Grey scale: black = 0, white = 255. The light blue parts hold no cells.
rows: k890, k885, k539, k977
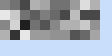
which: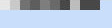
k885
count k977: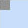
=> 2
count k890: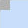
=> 2
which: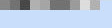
k890
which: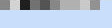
k539
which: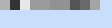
k977

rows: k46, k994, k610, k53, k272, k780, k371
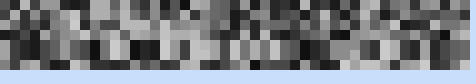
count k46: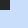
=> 7
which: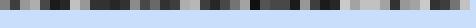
k371
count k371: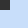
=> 6

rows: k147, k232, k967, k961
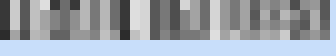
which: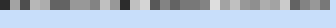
k961
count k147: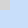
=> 3

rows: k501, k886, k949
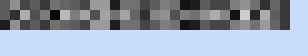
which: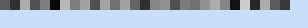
k886
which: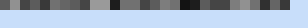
k501
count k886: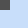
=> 3

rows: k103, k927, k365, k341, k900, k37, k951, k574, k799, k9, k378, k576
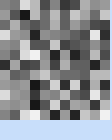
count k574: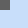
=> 2
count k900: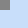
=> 1
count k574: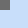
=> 3
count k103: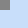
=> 2

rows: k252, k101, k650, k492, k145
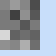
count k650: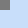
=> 3
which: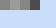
k252
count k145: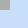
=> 1
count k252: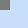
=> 0
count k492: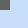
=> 2
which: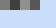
k101
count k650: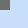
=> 0

